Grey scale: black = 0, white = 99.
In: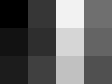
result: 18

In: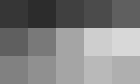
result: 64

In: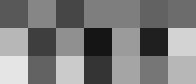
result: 60

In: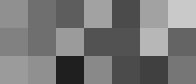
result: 32

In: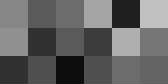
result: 23

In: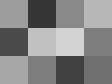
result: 75
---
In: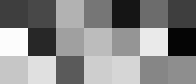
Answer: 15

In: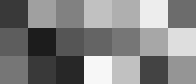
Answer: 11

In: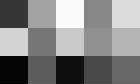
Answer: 46

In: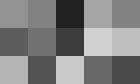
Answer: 44

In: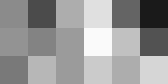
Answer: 51

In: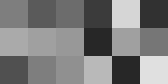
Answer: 62

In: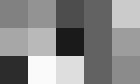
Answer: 72

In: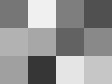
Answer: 65
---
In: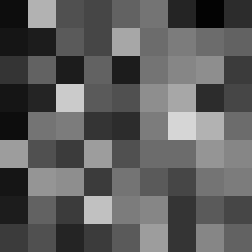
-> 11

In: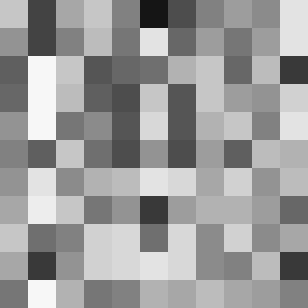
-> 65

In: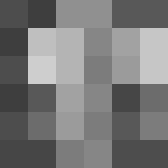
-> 30

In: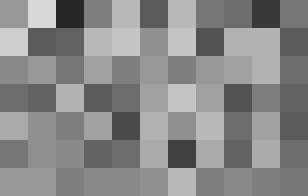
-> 46

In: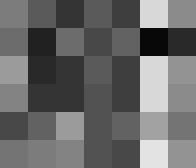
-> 28

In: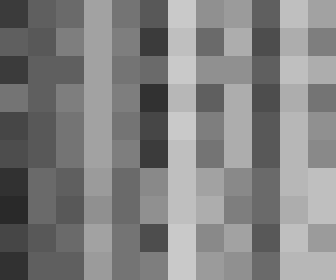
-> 27

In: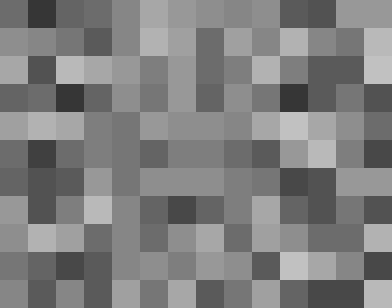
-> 46
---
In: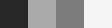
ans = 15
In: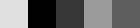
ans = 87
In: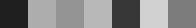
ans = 12
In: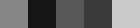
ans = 52
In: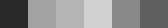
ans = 16
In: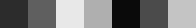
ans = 17
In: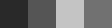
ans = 16
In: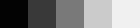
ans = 1
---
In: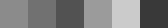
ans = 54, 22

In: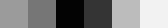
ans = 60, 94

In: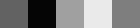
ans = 38, 49

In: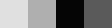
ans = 87, 35

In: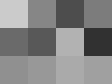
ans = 79, 62

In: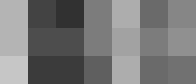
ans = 70, 44

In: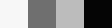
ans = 96, 2

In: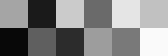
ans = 64, 97

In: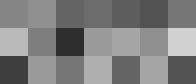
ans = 52, 32

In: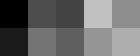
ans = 0, 67
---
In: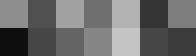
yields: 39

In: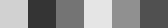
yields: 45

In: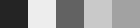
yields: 38

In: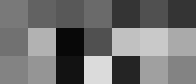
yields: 7

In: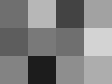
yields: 55

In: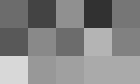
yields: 62

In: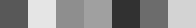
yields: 55

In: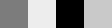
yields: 0

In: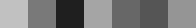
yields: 12
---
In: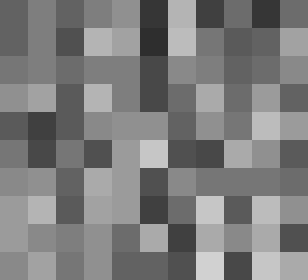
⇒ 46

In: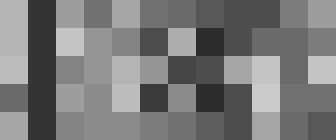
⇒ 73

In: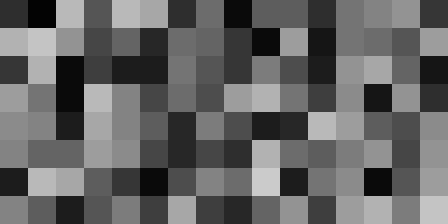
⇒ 21

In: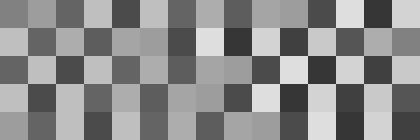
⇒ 39

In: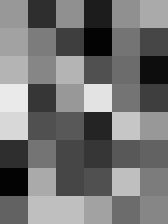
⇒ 70

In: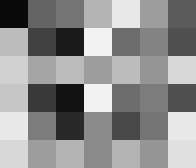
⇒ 81

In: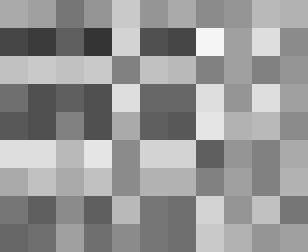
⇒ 75

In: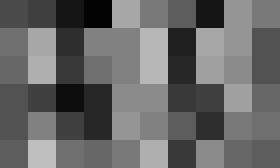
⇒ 40
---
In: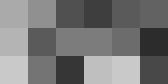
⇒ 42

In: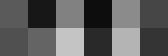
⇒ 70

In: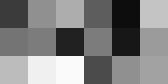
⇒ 9

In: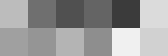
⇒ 93

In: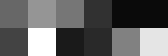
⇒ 50

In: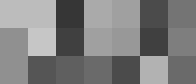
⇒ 25
